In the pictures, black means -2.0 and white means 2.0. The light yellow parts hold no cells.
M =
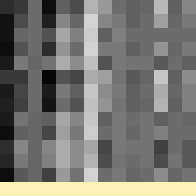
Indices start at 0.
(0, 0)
-1.3
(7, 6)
1.0
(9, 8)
-0.1
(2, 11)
-0.3
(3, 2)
-0.3
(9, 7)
-0.3
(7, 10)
-0.4
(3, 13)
-0.1
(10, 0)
-1.3
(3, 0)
-1.8
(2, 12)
-0.3
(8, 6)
1.1
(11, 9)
-0.3
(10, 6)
0.6
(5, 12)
-0.5
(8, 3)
-0.5
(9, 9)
-0.4
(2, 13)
-0.3
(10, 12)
-0.3
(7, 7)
0.3
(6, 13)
0.0
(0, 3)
-1.8
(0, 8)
-0.3
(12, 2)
-0.4
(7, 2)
-0.3
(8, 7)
-0.5
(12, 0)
-1.8
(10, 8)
-0.1
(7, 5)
-0.7
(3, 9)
-0.5
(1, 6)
1.3
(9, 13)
-0.3
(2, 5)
0.0
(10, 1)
0.1
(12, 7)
-0.3

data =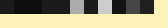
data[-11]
-1.6
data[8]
-1.7
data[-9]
-1.8
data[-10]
-1.8

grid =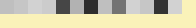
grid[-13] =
1.0
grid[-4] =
1.3
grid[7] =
1.0

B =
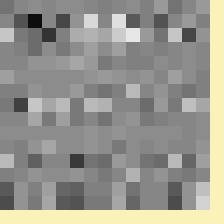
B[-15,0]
-0.2
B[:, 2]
[0.2, -1.8, -0.3, -0.3, 0.3, 0.2, 0.3, 1.1, 0.6, 0.2, 0.3, -0.5, 0.3, 0.0, -0.1]
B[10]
[0.1, 0.0, 0.3, 0.6, 0.2, 0.2, 0.3, 0.2, -0.1, 0.2, 0.1, 0.2, 0.1, 0.1, 0.3]
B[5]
[0.5, 0.2, 0.2, 0.2, 0.2, 0.2, 0.3, 0.4, 0.3, 0.2, 0.3, 0.1, 0.5, 0.2, 0.0]
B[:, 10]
[0.0, 0.0, 0.4, 0.1, 0.0, 0.3, 0.1, -0.3, -0.1, 0.2, 0.1, -0.2, 0.1, 0.1, 0.1]
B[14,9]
-0.4
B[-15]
[-0.2, 0.1, 0.2, 0.1, 0.2, 0.2, 0.1, 0.0, 0.1, 0.2, 0.0, 0.4, -0.2, 0.1, 0.4]
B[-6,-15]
0.2
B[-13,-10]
0.7
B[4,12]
0.1
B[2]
[1.1, -0.1, -0.3, -1.2, 0.0, 0.7, 0.8, 0.6, 1.2, 1.6, 0.4, -0.2, 1.1, -0.9, 0.3]
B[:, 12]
[-0.2, 0.1, 1.1, 0.1, 0.1, 0.5, 0.0, -0.1, 0.1, 0.2, 0.1, 0.9, 0.0, -0.6, -0.8]
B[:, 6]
[0.1, 1.4, 0.8, 0.5, 0.4, 0.3, 0.0, 0.9, 0.1, 0.3, 0.3, -0.2, 0.1, 0.0, -0.1]
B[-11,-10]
0.6
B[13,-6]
-0.2
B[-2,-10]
-0.5
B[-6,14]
0.2
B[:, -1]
[0.4, 0.0, 0.3, 0.1, 0.1, 0.0, 0.0, 0.6, 0.2, 0.2, 0.3, 0.5, 0.1, 1.0, 1.3]
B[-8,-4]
0.4
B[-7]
[0.1, 0.1, 0.6, -0.1, 0.5, -0.1, 0.1, -0.2, 0.2, 0.3, -0.1, 0.0, 0.1, 0.1, 0.2]
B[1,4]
-0.9
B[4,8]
0.1
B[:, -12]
[0.1, 0.1, -1.2, 0.2, 0.3, 0.2, 0.2, 0.6, -0.1, 0.2, 0.6, 0.1, 0.2, 0.5, 0.6]

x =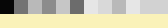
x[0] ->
-1.9
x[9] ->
1.6
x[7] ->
1.4
